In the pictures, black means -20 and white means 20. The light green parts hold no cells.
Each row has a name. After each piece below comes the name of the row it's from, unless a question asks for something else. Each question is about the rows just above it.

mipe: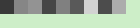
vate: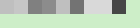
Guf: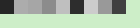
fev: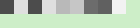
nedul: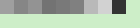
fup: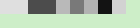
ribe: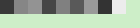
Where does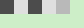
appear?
fev
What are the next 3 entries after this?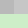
[-3, -5, 18]
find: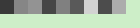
mipe
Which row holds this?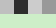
Guf

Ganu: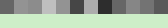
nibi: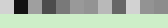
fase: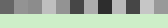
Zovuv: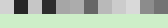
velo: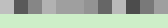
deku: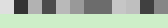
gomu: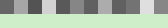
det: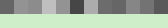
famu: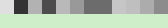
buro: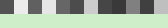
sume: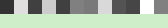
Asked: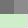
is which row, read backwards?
Zovuv
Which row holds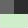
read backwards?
Ganu
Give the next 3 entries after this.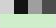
[-1, 4, 3]
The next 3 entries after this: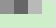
[-8, -1, 5]

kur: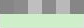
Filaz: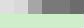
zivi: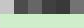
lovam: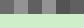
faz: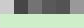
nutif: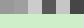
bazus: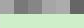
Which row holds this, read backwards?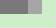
Filaz
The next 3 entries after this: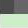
[-10, -11, -2]
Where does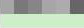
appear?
bazus

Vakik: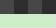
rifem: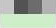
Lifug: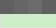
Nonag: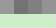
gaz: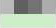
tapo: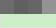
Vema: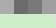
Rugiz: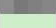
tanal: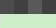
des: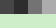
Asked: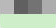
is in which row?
gaz
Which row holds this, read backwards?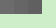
Lifug
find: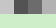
rifem

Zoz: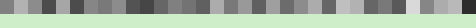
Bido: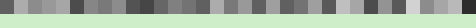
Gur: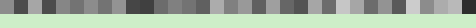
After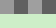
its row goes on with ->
[-2, 5, -6, 10, 6, -8, 3, -6, 13, 2, 6, 9, -13]
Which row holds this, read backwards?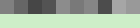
Bido
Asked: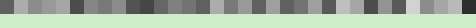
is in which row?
Bido
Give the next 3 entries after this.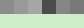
[2, -7, -9]
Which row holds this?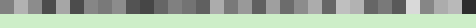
Zoz

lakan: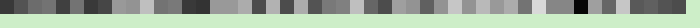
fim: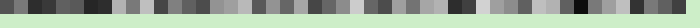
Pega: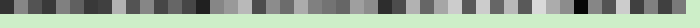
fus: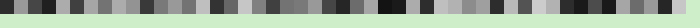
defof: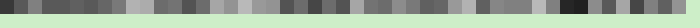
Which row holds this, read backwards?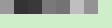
lakan
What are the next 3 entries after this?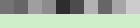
[-6, 12, -4]
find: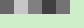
fus
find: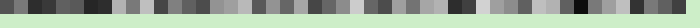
fim

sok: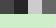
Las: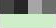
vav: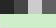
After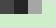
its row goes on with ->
[-3]
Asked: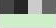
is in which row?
sok
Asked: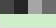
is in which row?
Las

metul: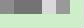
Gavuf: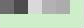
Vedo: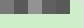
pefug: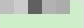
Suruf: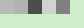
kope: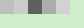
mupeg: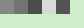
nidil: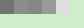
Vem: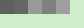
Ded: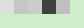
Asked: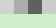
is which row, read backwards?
kope
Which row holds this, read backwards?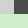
Suruf
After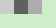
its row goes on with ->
[13]
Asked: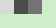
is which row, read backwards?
mupeg
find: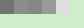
nidil

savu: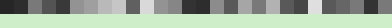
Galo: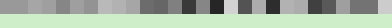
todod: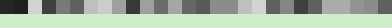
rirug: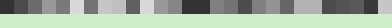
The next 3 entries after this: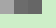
[0, -11, 1]
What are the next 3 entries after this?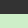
[0, -2, -8]
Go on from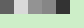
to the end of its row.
[-13, 2, -6, 6, -1, 8, -6, -9, 15, -6, -4, -1, -12, -1]
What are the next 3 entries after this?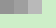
[11, -5, 14]
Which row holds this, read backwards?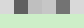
rirug
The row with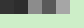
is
savu

